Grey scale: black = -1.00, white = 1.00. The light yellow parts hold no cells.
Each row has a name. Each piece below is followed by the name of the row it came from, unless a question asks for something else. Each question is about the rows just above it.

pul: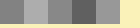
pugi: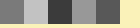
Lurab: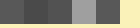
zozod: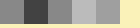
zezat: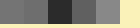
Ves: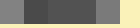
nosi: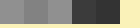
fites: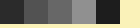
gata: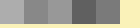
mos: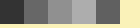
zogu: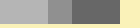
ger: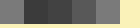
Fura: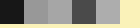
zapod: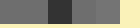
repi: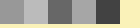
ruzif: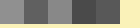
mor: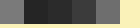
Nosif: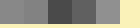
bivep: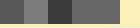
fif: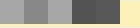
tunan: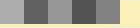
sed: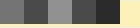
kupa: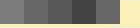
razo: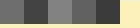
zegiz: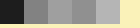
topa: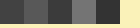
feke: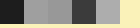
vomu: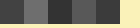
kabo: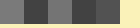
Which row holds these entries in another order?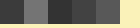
topa
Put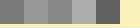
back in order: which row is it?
gata
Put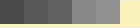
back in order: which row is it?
ruzif
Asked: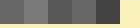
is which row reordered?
kupa

